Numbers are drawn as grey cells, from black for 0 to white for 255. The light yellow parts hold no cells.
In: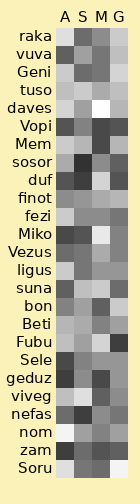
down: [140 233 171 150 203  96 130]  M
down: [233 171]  M

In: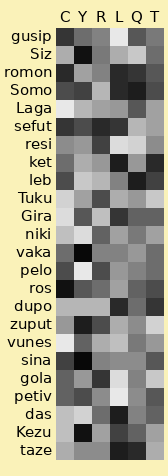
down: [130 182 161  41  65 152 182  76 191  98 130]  R
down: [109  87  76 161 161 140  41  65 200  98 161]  T

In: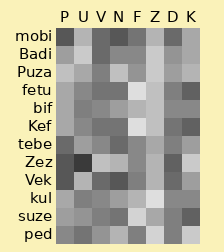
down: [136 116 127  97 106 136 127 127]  D
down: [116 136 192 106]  V
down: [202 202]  Z
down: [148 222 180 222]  F
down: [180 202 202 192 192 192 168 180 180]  Z
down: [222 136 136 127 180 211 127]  F

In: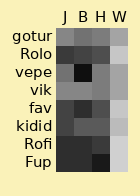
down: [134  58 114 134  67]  J
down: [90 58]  H

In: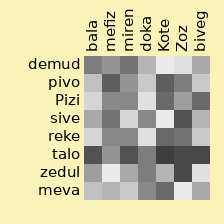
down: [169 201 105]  biveg
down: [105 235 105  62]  Kote
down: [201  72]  biveg
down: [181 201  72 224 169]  biveg

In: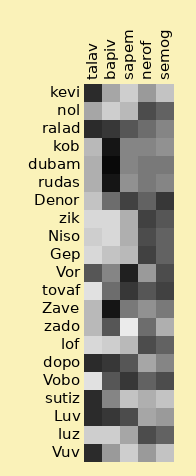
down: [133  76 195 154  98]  semog
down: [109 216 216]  bapiv

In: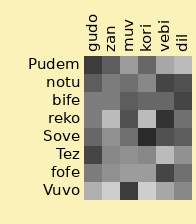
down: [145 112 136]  dil
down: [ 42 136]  kori

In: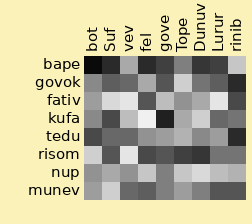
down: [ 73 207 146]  bot
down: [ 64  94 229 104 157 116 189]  Lurur
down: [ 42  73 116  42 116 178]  rinib
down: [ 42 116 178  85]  rinib
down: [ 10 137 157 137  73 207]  bot

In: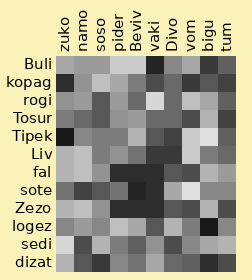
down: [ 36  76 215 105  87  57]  vaki
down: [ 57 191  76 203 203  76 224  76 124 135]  vom
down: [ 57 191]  vom
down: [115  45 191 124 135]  pider
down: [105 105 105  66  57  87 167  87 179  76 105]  Divo

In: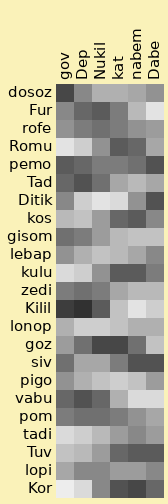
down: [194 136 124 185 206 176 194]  Dabe
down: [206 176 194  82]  Dabe
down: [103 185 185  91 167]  kat
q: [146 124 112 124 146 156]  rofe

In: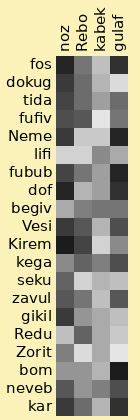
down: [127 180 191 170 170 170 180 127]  kabek
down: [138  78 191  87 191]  gulaf

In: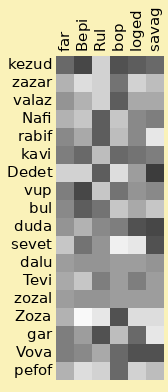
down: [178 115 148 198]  Bepi
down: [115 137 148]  Rul
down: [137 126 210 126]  far
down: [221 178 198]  Bepi
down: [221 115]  bop
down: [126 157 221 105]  loged
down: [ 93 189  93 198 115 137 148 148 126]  Rul

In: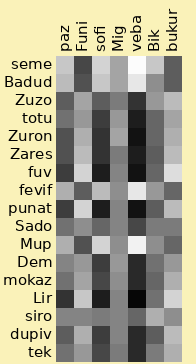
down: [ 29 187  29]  sofi
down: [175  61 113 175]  paz
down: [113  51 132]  paz
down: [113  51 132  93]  paz
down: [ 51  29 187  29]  sofi
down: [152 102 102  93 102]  Bik
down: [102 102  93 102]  Bik

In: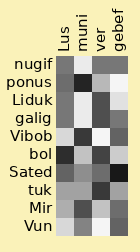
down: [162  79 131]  muni
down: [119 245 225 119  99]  gebef
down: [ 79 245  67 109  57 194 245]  ver
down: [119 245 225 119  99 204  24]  gebef
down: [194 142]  muni
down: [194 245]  ver
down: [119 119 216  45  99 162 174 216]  Lus

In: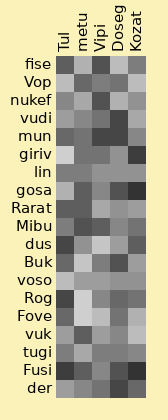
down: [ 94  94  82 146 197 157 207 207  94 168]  metu
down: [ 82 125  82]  Vipi

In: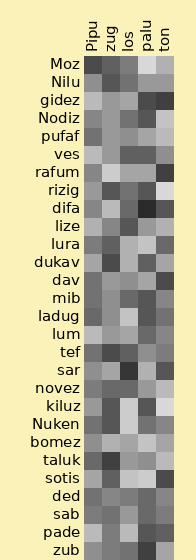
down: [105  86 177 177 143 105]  los
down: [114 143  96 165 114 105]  los
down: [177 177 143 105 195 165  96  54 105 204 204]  los
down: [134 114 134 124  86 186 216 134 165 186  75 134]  ton
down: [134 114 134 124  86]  ton
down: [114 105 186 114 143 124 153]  Pipu
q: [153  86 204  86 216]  kiluz

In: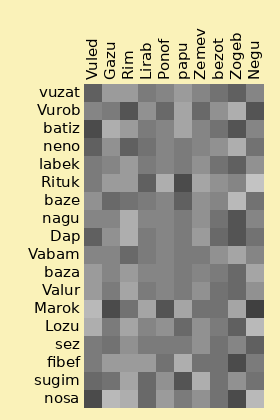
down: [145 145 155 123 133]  Zemev
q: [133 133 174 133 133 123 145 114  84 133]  nagu
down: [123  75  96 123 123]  papu
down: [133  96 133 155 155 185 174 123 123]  Vuled
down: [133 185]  Zogeb
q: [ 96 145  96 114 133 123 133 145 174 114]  neno
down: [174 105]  Rim

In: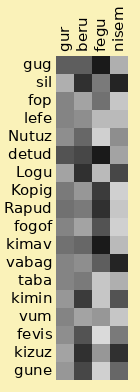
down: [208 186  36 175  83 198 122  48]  nisem
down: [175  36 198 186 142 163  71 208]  nisem
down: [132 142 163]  gur
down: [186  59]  fegu

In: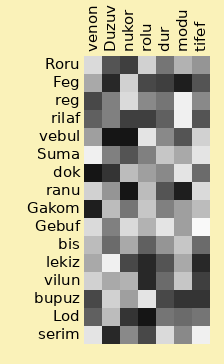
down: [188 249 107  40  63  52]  tifef
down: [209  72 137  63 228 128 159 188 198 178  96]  rolu
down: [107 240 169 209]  Duzuv
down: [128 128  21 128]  Duzuv
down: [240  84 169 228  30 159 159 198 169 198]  modu

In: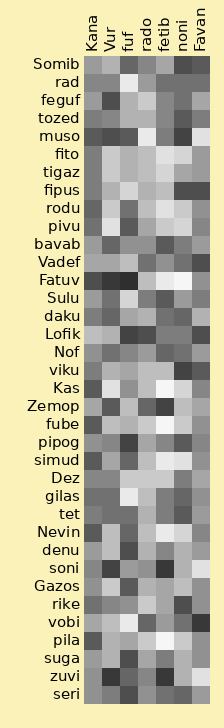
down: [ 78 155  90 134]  Favan
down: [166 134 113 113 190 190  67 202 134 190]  Vur
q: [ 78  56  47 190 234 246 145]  Fatuv

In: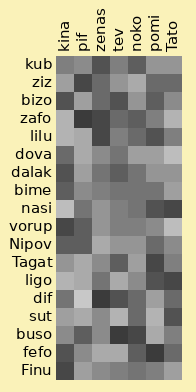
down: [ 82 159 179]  pomi
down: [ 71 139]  zenas
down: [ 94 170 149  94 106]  noko
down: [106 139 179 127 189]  Tato

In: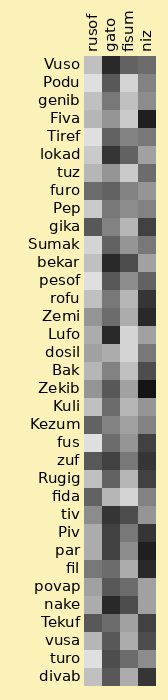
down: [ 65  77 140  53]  niz
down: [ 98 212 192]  fisum
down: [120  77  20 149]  niz

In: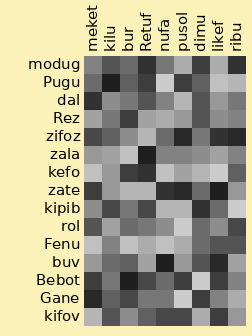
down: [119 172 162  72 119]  Retuf
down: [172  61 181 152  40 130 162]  pusol
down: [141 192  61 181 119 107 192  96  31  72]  bur

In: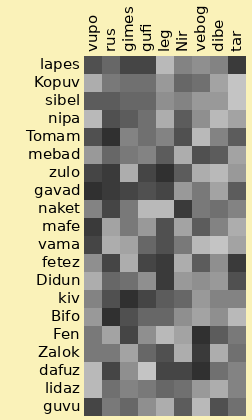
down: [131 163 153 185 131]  dibe
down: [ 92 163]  tar
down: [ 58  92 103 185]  leg
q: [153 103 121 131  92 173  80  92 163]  mebad
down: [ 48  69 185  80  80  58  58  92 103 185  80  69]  leg
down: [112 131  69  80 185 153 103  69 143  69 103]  gufi
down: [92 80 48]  rus

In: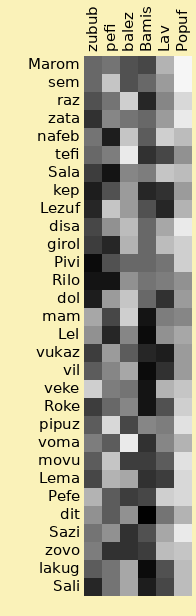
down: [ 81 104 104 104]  Bamis
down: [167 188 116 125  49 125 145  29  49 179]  Lav
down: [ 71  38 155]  pefi
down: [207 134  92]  balez
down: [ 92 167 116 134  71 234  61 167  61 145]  balez

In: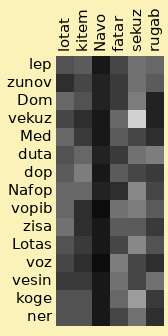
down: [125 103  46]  kitem
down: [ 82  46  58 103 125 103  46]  kitem
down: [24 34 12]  Navo
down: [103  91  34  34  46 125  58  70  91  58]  rugab

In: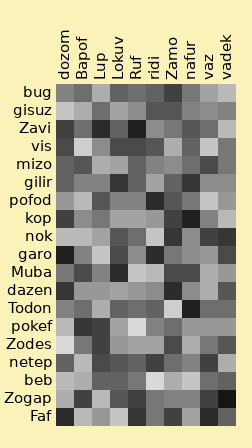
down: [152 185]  vadek
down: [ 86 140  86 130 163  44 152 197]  ridi
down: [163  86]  Lokuv
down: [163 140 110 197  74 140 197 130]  vaz
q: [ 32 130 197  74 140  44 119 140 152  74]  garo
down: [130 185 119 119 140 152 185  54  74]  vadek

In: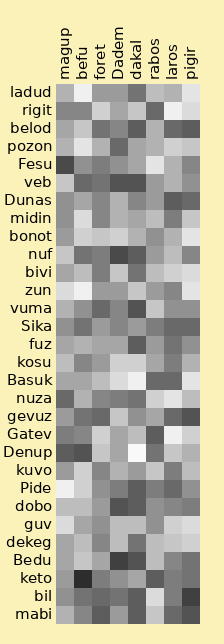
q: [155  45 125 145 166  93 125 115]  keto
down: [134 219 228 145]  pigir

